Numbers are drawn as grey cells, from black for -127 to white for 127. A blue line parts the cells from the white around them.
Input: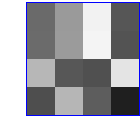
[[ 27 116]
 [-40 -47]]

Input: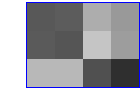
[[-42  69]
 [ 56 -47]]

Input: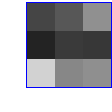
[[-69 -72]
 [  7  15]]

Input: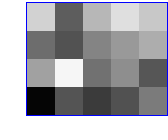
[[-45   4]
 [118 -14]]

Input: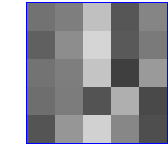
[[13 85]
 [-1 68]]

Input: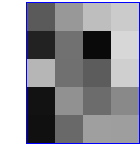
[[ -14 -117]
 [ -15  -35]]

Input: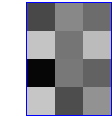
[[-10  59]
 [ -7 -29]]
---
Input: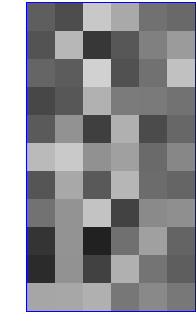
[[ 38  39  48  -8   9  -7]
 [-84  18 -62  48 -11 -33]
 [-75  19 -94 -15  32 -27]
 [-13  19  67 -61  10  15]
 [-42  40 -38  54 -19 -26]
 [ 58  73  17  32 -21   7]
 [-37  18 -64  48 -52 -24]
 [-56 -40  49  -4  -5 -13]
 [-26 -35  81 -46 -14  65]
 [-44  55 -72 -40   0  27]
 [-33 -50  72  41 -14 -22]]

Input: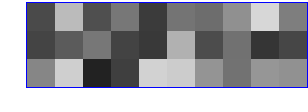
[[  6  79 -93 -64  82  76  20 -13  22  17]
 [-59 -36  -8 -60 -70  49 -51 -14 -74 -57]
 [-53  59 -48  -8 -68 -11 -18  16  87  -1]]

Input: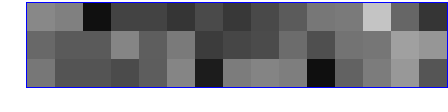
[[  -8  -43  -43  -52  -34    5  -99   -3    4   -1 -112  -29   -3   24
   -42]
 [ -23  -37  -37    5  -33   -5  -67  -57  -52  -19  -48  -12   -9   32
    22]
 [   8    0 -111  -60  -60  -74  -53  -71  -54  -36   -8   -5   68  -25
   -74]]

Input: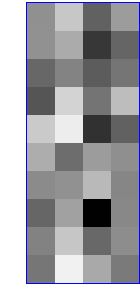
[[  -9  113   41   -5]
 [   2   70  -23   13]
 [ -25   33 -126    8]
 [  11   17   57    6]
 [  45  -18   28   15]
 [  74  109  -78  -30]
 [ -42   83  -11   61]
 [ -24    3  -35  -10]
 [  17   43  -72  -26]
 [  16   71  -30   28]]

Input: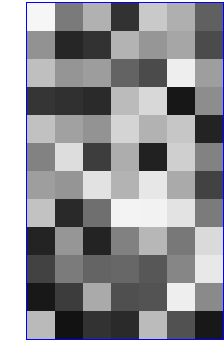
[[  58 -109  -77  -85   59  -46 -103]
 [-103  -67   42  -48  -44  110   10]
 [ -61   -4  -27  -24  -40    6  104]
 [ -92   22  -92    1   55   -7   90]
 [  66  -86  -16  115  114   99   -4]
 [  30   21   98   51  103   42  -61]
 [   2   93  -66   45  -94   79    2]
 [  65   33   19   84   50   70  -92]
 [ -74  -79  -85   59   88 -104   13]
 [  63   21   29  -28  -52  110   30]
 [  18  -89  -77   51   22   38  -52]
 [ 118   -5   49  -77   73   47  -31]]

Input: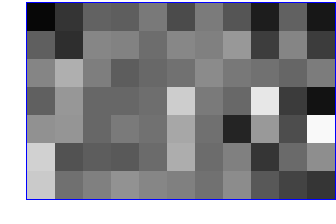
[[  74  -15    0   18    6    0  -14   12  -39  -60  -74]
 [  81  -45  -34  -38  -20   45  -19    0  -74  -21   14]
 [  17   21  -24   -5  -14   39  -15  -91   25  -50  121]
 [ -31   23  -24  -24  -17   77   -5  -23  103  -68 -109]
 [   5   47   -1  -34  -23  -14   11   -7  -14  -25   -3]
 [ -32  -81    6    2  -18    7    0   24  -66    5  -67]
 [-120  -75  -29  -33   -6  -52   -4  -42  -98  -30 -104]]

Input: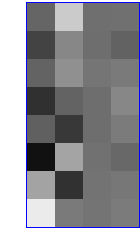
[[ 107   -5  -11   -4]
 [  35  -78  -12   -8]
 [-110   36  -14  -23]
 [ -31  -71  -17   -4]
 [ -79  -28  -17    7]
 [ -28   16  -10   -5]
 [ -60    7  -17  -29]
 [ -26   75  -16  -15]]
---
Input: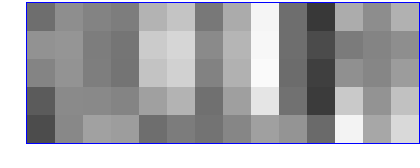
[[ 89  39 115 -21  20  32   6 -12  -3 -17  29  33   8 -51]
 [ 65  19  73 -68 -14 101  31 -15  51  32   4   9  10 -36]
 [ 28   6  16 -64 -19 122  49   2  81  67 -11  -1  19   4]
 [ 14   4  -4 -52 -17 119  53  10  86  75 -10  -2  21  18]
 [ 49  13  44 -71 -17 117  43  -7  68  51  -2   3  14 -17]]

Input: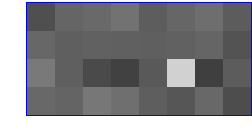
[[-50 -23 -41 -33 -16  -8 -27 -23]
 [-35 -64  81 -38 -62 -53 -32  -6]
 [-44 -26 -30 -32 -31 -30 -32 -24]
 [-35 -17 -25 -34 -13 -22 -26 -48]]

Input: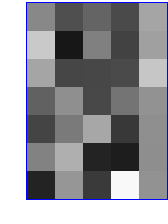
[[  18  121  -69   22  -92]
 [  14  -98  -92   47    2]
 [  15  -71   39   -5  -59]
 [  18  -11  -55   15  -30]
 [  70  -53  -56  -57   37]
 [  32  -61    0 -104   73]
 [  37  -53  -27  -48    8]]

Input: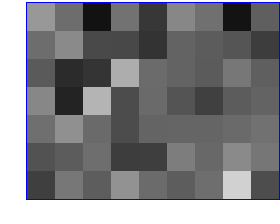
[[ -50   81  -17  -34  -20   18  -34   -8  -64]
 [  -9   10  -23   -2  -65  -66  -17  -35  -45]
 [ -14  -21  -26  -26  -27  -51  -21   16  -16]
 [ -28  -35  -63  -43  -21  -51   52  -92    7]
 [ -32   -8  -36  -28  -20   45  -75  -84  -37]
 [ -66  -42  -35  -28  -76  -55  -54   10  -18]
 [ -32 -108  -15    7  -72  -13 -109  -18   24]]

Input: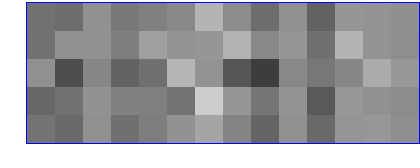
[[ 15  23  21 -22  16 -26   4  37  18  -1 -15  16 -22 -11]
 [ 12  17  24 -38  19 -10  22  76 -12   0   1  18 -14 -24]
 [ 24  43   7  -8   8 -66 -42  19  53 -16 -28   6 -49  16]
 [ 14  19  52 -15  22   8  51  22  19  31  -1  17  17 -13]
 [ 15  20  22 -29  17 -18  12  52   9   0  -7  17 -18 -14]]

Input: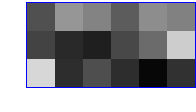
[[ -78 -120  -82  -49  -82   87]
 [  77  -20  -55  -96  -86  -60]
 [   1   13  -35    3   22  -47]]
